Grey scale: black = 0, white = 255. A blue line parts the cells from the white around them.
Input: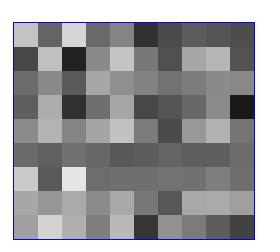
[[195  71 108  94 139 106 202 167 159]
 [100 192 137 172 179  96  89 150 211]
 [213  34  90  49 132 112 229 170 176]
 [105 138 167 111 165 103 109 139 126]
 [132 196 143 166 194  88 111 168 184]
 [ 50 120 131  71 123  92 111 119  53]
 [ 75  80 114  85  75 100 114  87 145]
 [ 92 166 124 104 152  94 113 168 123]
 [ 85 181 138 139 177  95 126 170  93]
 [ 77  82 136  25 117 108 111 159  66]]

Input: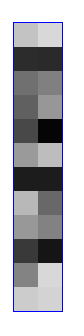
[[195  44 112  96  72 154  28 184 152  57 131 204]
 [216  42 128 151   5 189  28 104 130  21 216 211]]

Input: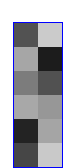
[[ 82 166 124 168  35  70]
 [203  28  81 151 165 201]]

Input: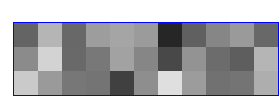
[[100 139 202]
 [181 211 154]
 [104 105 119]
 [157 120 116]
 [165 162  64]
 [155 134 142]
 [ 38  72 223]
 [ 96 147 156]
 [134 108 113]
 [154  94 116]
 [104 181 174]]

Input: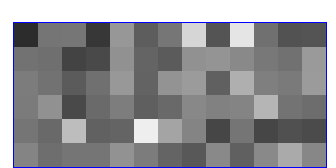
[[ 44 114 124 123 117 132]
 [117 111 114 145 105 110]
 [118  67  91  73 189 117]
 [ 55  73 112 106  97 117]
 [151 145 152 125 100 146]
 [ 93 100  99  95 238 124]
 [118  91 147 105 164 100]
 [214 145 155 136 132  88]
 [ 84 148  96 129  70 137]
 [229 137 175 132 117  96]
 [112 120 127 181  70 137]
 [ 82 113 122 115  80 170]
 [ 84 154 155 109  75 135]]

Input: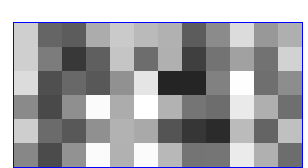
[[207 207 220 138 206 135]
 [101 124  79  73 107  75]
 [ 92  56 104 143  88 146]
 [172  95  88 251 144 251]
 [202 197 145 172 178 177]
 [186 109 229 255 169 251]
 [177 176  36 178  84 184]
 [ 92  63  37 117  54 116]
 [139 115 129 109  43 117]
 [220 161 254 234 187 235]
 [152 114 111 175 100 176]
 [175 210 141 111 192 109]]

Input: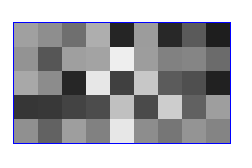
[[160 147 168  54 144]
 [142  86 140  56  98]
 [111 159  38  67 158]
 [174 163 231  76 129]
 [ 37 238  64 192 231]
 [156 157 199  74 141]
 [ 40 129  91 205 118]
 [ 90 133  79  97 148]
 [ 30 107  33 158 132]]
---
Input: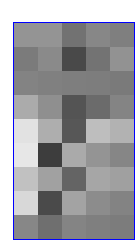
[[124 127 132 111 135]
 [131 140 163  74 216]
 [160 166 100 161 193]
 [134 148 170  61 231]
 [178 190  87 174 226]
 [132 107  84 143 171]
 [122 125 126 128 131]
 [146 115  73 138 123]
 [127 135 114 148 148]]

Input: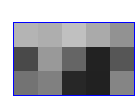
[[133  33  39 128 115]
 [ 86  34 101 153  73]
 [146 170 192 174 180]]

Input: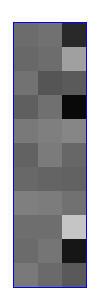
[[ 89 106 121]
 [ 22 117 107]
 [197 110 110]
 [113 124 127]
 [ 98 100 104]
 [103 123  98]
 [134 127 121]
 [  9 112  95]
 [ 90  85 114]
 [160 109 104]
 [ 41 113 108]]

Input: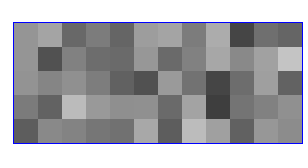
[[140 151  97 160 188  93 168 113 118 131 137  93]
 [144 129 116  62 163 106 144 143 153 187  98 123]
 [ 98 159 109  69 114 154  81  97 125 144 133 147]
 [196 161 137 167 129 106 151 106 109 129  81 149]
 [101 111  69 172 124 164 157 101 124 104 164 149]]

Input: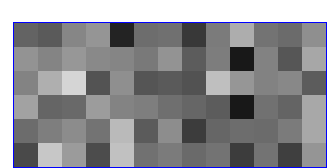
[[149  63 115  60 115 106 123 113 193  76 155 199  73]
 [168 123 107 109 102  60 141  91 186 115 140 126 108]
 [168 100 113  24  92 102 111 126 131 156 105 101 162]
 [ 92 136 130 150 191  82  90  85 143  83 213 175 131]
 [167  86 130  24 125  92 147 121 133 137 151 132 147]
 [143 107 115 173 123  56 112 109  35 149 134  90  99]]

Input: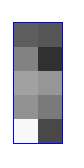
[[ 72 248]
 [122 146]
 [150 161]
 [ 48 130]
 [ 86  94]]

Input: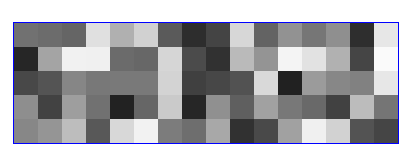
[[ 69  83 210 240 161  73  49 168 110 124 242 216  88 189 149 135]
 [117 188  65 105 120 161  95 144  38 202 102  34 113 158  66 142]
 [231 129 135 155  33 217  82  71  64 211 121 121 120 134  84  72]
 [250  69 177 226 244 148 186  49  75 214 103 107 240 241 164  38]
 [231  46 143 118 146  99 215  68  45  90 209 176 224 101 108 113]]

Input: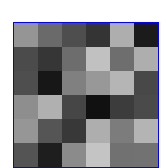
[[114 113 196 139  30  84]
 [180 124 174  56  85 150]
 [ 74  60  17  70 176 142]
 [ 72 181 152 128  23  78]
 [174 110 193 109  54  75]
 [ 27 174  52  78 106 149]]
